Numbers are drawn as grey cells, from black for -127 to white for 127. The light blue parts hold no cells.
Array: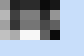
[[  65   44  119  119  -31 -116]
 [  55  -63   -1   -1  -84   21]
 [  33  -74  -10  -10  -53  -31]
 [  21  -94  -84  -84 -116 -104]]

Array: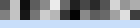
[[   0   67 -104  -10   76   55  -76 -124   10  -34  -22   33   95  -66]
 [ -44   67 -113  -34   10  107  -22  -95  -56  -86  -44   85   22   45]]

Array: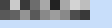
[[-38 -29  20 -38   9  29   9 -50 -70]
 [-60  74 -70 -18  40 -93  40  83  62]]

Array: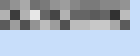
[[ 50 -67  50 103 -26 -58  50 -26 -26 -36 -26 -78  60]
 [ -5  19  41 -15  -5  19  29   7  -5  -5   7   7  19]
 [-36  29 -46  19  60  29 -46  60  60  72  72  41 -36]]

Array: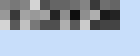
[[  84  -38   65   -7  -48  -48   47  -38   75  -70  -59  -59]
 [  25  -70   35   25   35  -92   15 -113   15   47 -102  -92]
 [   4   -7    4   84  -48  -26  -26  -16    4  -70  -16  -26]]

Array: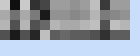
[[  74 -112   74  -78  -57   29   29   18   29   63  -69   29   29]
 [  53  -46   53  -46  -23   53   41   41   53   63  -46   63   53]
 [  41  -13   41   -4 -101   18   18    8   18   53   -4    8   18]
 [ -46 -101  -46  -89   63  -34  -23  -34  -34  -46  -78  -34  -34]]
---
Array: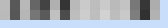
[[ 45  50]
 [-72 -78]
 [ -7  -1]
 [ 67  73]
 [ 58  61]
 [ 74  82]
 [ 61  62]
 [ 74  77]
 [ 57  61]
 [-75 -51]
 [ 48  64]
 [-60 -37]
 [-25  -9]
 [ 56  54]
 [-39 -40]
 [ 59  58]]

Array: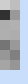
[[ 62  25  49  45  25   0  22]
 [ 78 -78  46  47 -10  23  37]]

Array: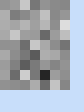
[[  7  22  93  62 -11  13  19  15   6]
 [ 10   9  14  28  13  40   5  29  67]
 [ 19  64  54 -22  41  46  22 -90 -20]
 [ -8  28  32  27  71 -36  -5  -7  44]
 [ 71  10  52  30 -17  -7 -34  77   8]
 [ 27  -2  37  70  18  13   1 -19  13]
 [ 20  47  45  41  17  41  28  33  17]]

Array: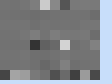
[[ -6 -18  -9 -18   1 -12 -12 -54]
 [ -5 -13 -10  -7 -11 -12 -13  27]
 [ -6 -12 -13  -8 -15 -12 -16 -63]
 [-42 -13 -12  -7  83  -8   0 -21]
 [  8 -13 -13  -2 -22 -13 -16 -47]
 [ 75 -15 -11 -12 -30 -16 -23 -15]
 [ -2 -17 -15  -2 -76 -16 -15  -6]
 [-10 -15 -11  -9 -14 -10 -11  29]
 [-13 -14 -11 -12 -14 -12 -12  36]
 [-12 -13 -11 -13 -13 -12 -13 -58]]

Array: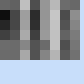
[[ -23   14    5   -4   -9  -14]
 [ -19  -51  -44  -28  -48  -38]
 [  56   70   67   65   66   52]
 [  22   21   23   26  -20    5]
 [ -49  -83  -80  -64  -44  -45]
 [  63   30   32   42    6   40]
 [ -30  -56  -56  -45  -20  -20]
 [ -25 -113  -89  -63  -19  -20]]

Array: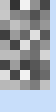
[[-56   3  23 -40  20  84  -9 -21  64]
 [ 17 -45 -11  95 -19 -15 -40 -47  -2]
 [114  -2  39 -24  95   6 -63 114  22]
 [-76   6  64  27 -60  60  29 -58  58]
 [ 68  71  13 -65  37  60 -59  94  56]]

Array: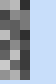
[[-80  -6  -6 -80 -46 -68 -68 -46]
 [ 58  10 -33 -33  10  64 -25  48]
 [ 38 -59 -29  61 -51 -29  74  18]]

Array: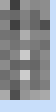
[[ 13  14 -48   6 -16  10   2  10  -1  41]
 [  9 -22 -24   7  -5 -13 -24 -12 -15  33]
 [ 23   1  -2  45   3  74 -18  76  13  21]
 [-65 -22 -63 -16 -11   6 -27  -1 -31 -48]
 [ 36 -15   6 -12   5 -16  11 -17  -6  42]]
